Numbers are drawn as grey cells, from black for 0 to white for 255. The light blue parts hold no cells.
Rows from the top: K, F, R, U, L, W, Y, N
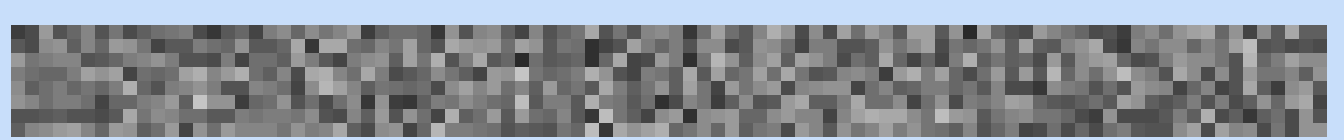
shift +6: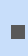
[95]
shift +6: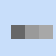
[109 160 174]
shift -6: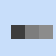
[ 55 119 134]
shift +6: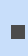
[81]

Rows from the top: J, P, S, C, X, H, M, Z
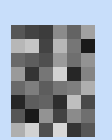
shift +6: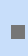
[124]
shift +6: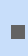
[105]
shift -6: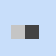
[191  61]
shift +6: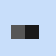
[92 31]
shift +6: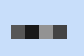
[ 92  31 153  73]

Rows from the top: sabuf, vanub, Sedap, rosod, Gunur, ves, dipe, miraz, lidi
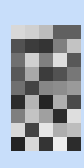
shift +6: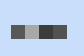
[ 94 174  66  88]
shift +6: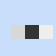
[222  58 244]
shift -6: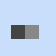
[ 62 129]
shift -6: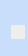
[232]
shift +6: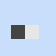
[ 74 236]
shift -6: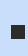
[38]

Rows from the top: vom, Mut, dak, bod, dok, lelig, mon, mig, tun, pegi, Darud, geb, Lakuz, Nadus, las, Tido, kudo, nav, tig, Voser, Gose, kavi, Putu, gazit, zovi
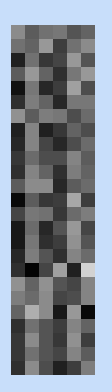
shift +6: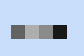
[105 180 145  30]
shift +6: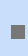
[125]
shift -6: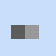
[ 86 146]
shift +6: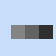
[138 105  53]
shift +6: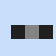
[ 38 138  38]
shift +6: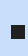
[38]
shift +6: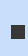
[61]

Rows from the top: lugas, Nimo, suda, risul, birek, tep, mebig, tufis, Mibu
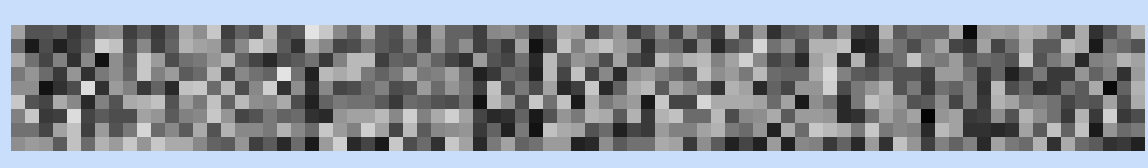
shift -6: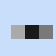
[164  20 115]
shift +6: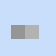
[155 184]
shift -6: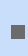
[101]
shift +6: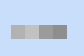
[184 199 161 148]

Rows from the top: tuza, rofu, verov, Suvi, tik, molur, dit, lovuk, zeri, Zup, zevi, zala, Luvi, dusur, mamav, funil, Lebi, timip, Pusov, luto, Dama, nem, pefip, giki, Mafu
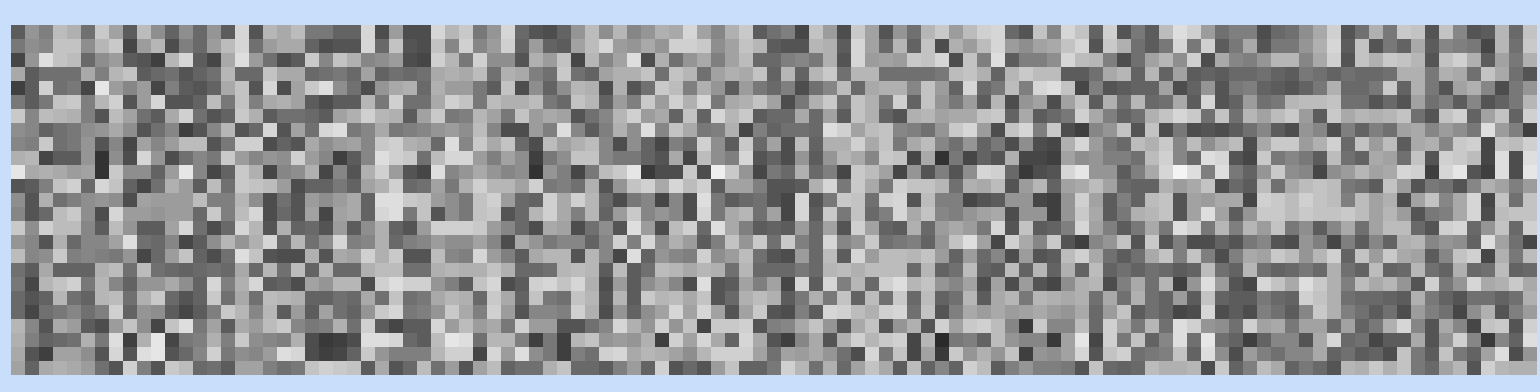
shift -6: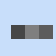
[ 64 121  86]
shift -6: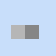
[176 128]

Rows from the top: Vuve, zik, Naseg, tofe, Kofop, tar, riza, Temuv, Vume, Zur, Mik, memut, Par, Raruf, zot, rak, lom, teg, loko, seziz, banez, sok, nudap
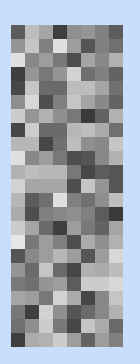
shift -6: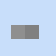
[137 122]
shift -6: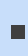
[57]
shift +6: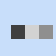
[ 69 216 149]
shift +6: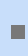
[126]
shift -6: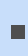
[72]

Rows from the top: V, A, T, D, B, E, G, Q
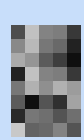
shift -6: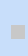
[194]
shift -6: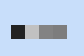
[ 28 187 125 119]
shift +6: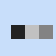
[ 40 199 137]
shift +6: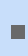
[111]
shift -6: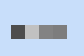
[ 71 187 125 119]

